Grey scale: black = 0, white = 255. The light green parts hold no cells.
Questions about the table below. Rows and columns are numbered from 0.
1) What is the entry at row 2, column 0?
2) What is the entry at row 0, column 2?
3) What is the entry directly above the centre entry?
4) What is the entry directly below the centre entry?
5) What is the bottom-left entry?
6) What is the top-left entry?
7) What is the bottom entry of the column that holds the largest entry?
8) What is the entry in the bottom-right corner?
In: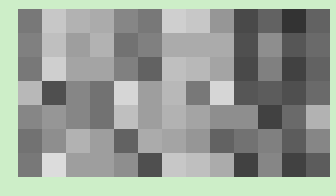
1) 120
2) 178
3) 191
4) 178
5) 120
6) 120
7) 220
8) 92

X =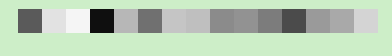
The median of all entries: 154
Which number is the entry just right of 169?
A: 212
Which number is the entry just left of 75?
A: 124
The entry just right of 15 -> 183

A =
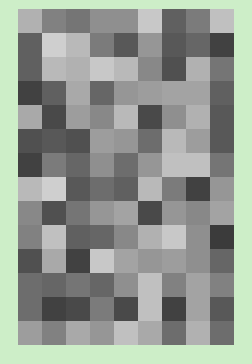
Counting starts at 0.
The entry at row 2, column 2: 177
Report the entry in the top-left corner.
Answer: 177
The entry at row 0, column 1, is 129
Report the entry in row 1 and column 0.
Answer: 96
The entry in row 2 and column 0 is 96
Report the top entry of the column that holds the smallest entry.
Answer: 192
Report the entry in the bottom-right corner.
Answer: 109
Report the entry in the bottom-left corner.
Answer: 157
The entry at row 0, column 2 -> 117
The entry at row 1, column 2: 185
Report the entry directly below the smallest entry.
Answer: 102
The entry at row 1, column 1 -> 207

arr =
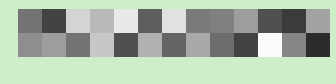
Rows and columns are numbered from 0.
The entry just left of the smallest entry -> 134
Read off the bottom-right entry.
44
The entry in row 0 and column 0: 115
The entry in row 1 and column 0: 142
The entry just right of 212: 185
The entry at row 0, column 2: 212
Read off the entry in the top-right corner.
163
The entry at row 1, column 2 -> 115
